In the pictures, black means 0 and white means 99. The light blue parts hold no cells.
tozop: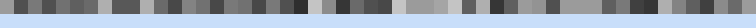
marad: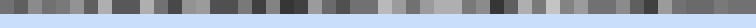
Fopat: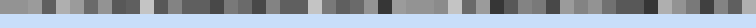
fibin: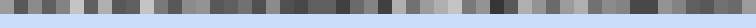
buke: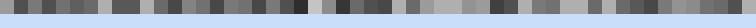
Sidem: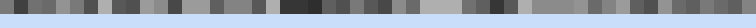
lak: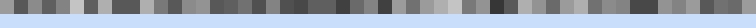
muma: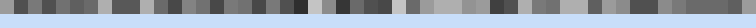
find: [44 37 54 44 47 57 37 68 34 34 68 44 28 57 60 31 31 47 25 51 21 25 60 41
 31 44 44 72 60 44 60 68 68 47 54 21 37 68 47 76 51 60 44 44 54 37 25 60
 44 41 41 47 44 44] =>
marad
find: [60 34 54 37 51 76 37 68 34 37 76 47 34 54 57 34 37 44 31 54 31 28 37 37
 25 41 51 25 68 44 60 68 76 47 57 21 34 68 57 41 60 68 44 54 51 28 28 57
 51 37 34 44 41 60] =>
fibin
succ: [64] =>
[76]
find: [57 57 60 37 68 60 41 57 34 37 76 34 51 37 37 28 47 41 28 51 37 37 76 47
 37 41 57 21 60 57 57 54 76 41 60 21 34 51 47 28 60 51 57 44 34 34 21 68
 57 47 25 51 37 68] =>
Fopat
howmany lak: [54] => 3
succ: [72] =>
[60]

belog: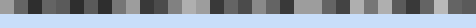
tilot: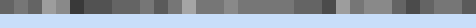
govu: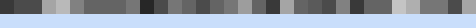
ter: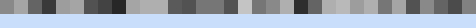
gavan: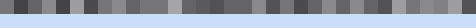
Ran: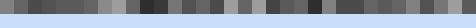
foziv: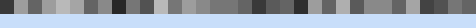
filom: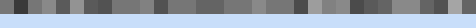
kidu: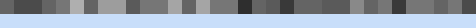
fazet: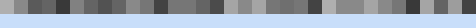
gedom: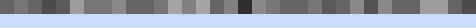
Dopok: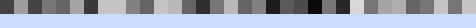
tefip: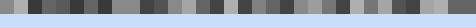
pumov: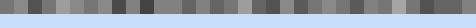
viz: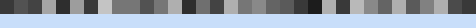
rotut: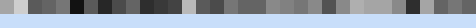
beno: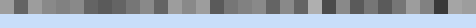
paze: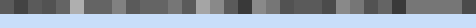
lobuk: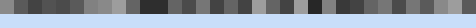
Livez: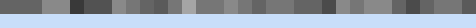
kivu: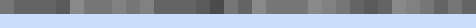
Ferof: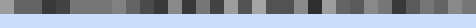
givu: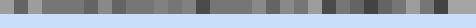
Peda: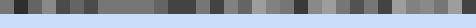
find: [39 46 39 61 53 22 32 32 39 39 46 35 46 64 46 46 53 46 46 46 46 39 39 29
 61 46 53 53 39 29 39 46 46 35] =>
tilot
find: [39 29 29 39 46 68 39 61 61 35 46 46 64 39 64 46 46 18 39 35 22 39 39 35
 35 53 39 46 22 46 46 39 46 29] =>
kidu
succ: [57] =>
[35]
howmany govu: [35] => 1
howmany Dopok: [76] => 5

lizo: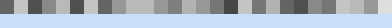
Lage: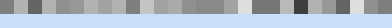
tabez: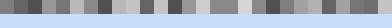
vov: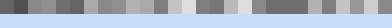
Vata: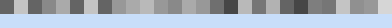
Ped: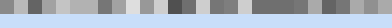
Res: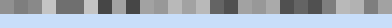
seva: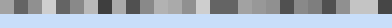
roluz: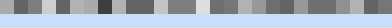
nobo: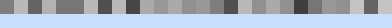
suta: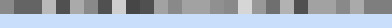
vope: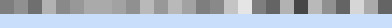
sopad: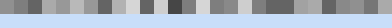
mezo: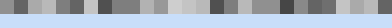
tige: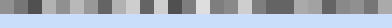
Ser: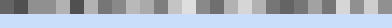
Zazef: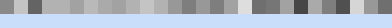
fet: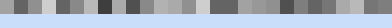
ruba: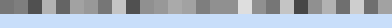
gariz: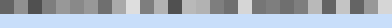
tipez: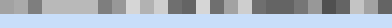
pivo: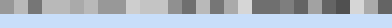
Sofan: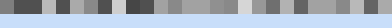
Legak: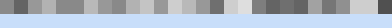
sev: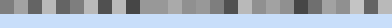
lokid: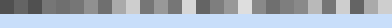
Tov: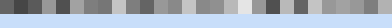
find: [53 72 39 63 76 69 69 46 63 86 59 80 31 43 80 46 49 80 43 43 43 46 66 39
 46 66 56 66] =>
Ped
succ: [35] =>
[59]
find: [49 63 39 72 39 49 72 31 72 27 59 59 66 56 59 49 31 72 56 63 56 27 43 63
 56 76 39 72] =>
sev
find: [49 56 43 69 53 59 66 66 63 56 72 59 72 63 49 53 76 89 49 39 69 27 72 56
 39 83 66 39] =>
vope
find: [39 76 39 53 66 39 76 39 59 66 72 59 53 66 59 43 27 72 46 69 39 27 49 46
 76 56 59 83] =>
Vata

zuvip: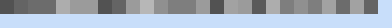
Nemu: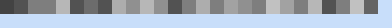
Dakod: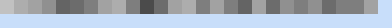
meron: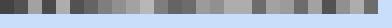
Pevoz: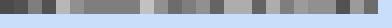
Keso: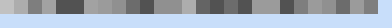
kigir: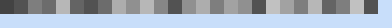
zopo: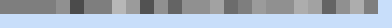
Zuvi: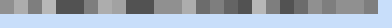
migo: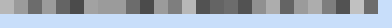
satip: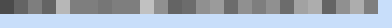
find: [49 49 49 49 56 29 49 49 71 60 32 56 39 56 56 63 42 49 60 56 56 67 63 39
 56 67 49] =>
zopo
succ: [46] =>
[49]
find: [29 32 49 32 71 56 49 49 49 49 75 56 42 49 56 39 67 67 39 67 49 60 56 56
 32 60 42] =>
Pevoz
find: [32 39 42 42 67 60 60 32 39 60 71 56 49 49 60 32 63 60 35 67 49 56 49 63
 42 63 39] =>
zuvip
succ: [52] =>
[32]
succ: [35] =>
[67]

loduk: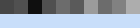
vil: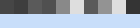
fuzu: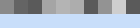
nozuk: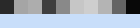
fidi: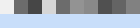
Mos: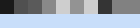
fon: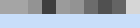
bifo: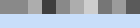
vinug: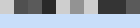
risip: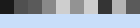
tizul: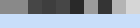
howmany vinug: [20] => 2
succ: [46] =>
[60]

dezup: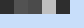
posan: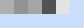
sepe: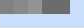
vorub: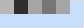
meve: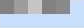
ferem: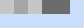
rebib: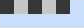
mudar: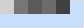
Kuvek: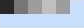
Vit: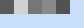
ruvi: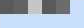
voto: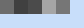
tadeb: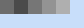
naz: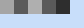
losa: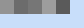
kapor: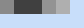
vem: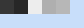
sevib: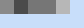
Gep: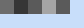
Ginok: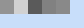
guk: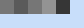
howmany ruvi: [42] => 1
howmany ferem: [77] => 2
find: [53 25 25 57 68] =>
kapor
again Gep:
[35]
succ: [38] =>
[77]
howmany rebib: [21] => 3

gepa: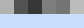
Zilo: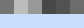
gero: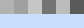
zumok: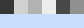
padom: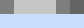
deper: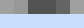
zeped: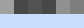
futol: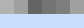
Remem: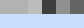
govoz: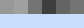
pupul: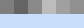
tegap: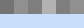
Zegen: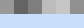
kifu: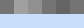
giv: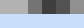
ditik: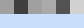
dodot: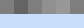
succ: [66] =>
[32]
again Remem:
[69]
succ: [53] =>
[73]
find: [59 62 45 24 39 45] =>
govoz
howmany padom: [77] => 3
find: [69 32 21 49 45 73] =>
gepa

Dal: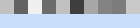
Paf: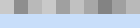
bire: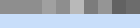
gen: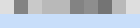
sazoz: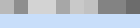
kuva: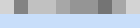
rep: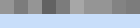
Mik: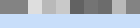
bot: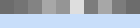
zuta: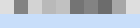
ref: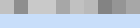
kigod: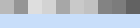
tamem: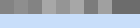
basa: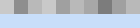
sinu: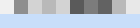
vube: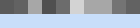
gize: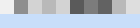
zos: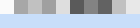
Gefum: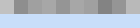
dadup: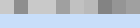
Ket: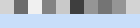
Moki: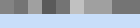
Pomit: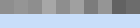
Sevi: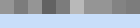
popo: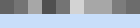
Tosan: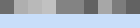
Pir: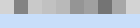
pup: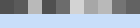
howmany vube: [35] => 1
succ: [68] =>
[72]
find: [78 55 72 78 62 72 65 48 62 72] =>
basa
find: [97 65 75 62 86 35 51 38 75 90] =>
zos
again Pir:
[82]

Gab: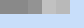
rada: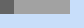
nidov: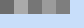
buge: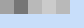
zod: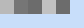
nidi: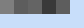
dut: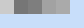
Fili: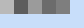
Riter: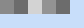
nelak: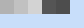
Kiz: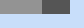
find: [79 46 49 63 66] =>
dut
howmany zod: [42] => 2
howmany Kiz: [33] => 2
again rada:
[63]
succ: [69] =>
[75]
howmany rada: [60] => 0
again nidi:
[36]

